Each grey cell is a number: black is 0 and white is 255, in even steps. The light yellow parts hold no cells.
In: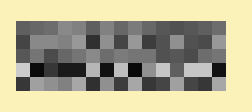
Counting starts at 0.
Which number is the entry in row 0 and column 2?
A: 109
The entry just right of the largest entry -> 10
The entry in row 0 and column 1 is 103
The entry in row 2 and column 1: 117
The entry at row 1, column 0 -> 69
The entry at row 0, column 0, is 95
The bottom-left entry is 55
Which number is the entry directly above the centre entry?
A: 69
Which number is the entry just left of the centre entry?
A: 109
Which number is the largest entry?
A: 204
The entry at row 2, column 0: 87
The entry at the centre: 123
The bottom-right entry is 167
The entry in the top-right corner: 109
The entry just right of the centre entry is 117

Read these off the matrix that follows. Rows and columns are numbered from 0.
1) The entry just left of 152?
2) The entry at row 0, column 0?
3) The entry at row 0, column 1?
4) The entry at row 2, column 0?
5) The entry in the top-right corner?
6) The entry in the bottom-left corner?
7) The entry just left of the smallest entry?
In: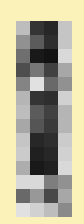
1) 105
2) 189
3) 52
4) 111
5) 197
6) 225
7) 25

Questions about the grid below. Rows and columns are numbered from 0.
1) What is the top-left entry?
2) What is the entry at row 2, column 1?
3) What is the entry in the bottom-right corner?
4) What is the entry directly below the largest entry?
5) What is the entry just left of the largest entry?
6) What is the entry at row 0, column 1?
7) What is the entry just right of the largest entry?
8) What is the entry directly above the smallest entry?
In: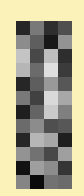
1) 38
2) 72
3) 107
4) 153
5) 107
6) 121
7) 59
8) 159

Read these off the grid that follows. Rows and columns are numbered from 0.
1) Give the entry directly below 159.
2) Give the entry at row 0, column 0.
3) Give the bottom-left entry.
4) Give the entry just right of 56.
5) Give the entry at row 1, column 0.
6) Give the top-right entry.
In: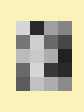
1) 105
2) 214
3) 91
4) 41
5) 118
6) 133

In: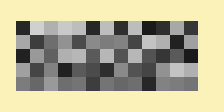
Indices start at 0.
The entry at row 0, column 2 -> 176
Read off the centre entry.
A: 183
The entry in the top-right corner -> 54
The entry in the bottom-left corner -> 124
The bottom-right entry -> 116
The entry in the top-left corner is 39
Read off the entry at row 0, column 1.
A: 208
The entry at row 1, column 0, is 168
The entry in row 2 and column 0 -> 33
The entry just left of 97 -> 153

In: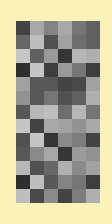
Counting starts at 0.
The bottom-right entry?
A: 175
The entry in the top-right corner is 96
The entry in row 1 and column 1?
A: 190
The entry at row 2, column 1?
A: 96
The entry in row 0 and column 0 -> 67
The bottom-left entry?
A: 190
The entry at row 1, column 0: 103
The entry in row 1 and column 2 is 81
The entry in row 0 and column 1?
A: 168
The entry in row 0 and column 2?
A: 131
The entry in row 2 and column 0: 197

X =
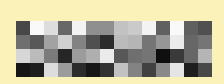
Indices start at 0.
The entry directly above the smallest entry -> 150
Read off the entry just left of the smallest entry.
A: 117
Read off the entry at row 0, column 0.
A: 72
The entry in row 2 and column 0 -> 215
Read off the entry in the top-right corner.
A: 80
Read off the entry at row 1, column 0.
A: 111
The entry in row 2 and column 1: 187
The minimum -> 15
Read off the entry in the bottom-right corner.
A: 72
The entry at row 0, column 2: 221
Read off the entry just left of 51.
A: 22
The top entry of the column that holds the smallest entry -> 96
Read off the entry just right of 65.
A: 137
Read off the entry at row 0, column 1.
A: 249
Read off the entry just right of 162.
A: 209
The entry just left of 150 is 117

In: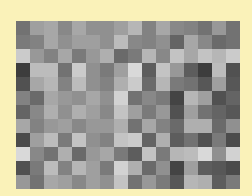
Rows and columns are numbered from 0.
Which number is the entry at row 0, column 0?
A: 114
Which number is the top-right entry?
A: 114
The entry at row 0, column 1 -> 159
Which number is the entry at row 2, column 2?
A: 130
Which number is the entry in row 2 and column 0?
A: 203
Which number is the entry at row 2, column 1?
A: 152
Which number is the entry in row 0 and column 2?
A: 167
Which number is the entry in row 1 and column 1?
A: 130
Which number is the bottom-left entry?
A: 152
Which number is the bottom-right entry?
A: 122
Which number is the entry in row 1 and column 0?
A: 122
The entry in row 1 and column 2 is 167

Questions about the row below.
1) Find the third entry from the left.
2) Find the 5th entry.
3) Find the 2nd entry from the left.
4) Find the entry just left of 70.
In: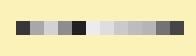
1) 210
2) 33
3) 168
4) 115
